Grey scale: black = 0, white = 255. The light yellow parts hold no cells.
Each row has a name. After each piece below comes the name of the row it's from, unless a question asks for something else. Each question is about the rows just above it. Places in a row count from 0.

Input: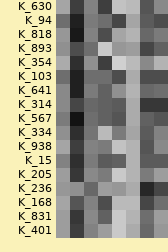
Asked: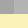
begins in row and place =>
K_818, 4
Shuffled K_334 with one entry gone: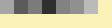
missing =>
[116]

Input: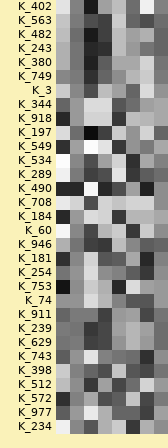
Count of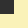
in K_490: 0
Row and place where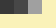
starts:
K_239, 2
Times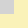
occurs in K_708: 4

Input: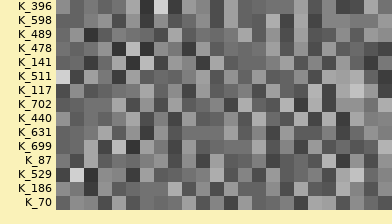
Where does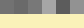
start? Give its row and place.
K_489, 10
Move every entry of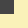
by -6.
[63]
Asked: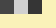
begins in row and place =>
K_529, 0
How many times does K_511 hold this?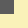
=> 2
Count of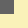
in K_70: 2
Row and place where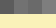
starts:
K_87, 3
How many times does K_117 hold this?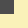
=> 2

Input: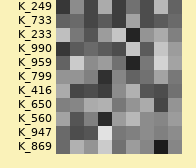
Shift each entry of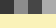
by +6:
[ 61 146  76 177]
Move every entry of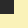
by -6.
[36]
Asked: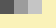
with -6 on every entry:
[ 79 150 191]
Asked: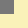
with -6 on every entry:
[114]

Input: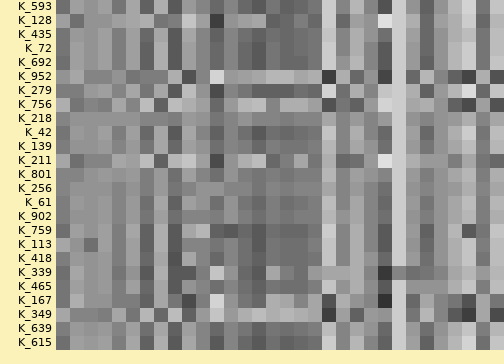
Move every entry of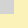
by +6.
[217]
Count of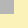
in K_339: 2
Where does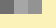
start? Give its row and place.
K_339, 0
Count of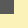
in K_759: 5
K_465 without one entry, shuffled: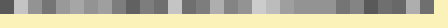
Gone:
[140]

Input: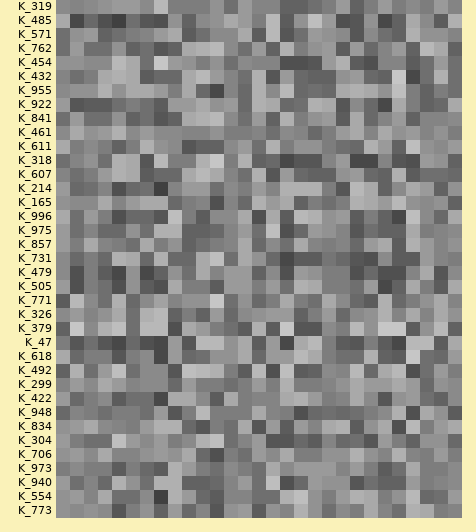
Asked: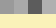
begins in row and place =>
K_857, 22
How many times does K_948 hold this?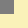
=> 9
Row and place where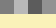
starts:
K_485, 14
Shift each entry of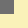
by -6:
[105]
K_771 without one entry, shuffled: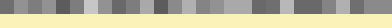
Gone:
[162]
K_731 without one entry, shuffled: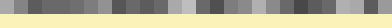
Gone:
[117]

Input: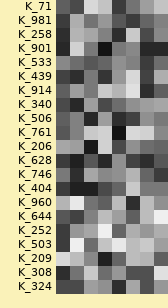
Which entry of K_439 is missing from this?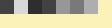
[53]
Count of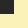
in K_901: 3
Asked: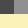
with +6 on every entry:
[ 80 150]
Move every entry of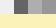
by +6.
[245 107 180 157]

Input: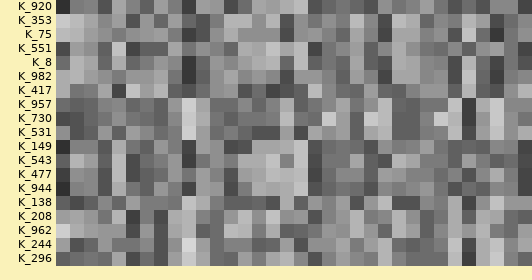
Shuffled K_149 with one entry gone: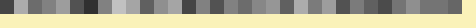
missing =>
[88]
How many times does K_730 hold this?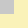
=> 5
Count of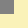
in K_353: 0

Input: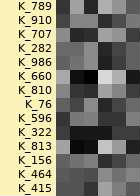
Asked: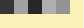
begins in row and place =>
K_789, 0
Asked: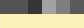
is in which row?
K_415
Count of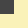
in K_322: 0
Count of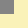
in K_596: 0

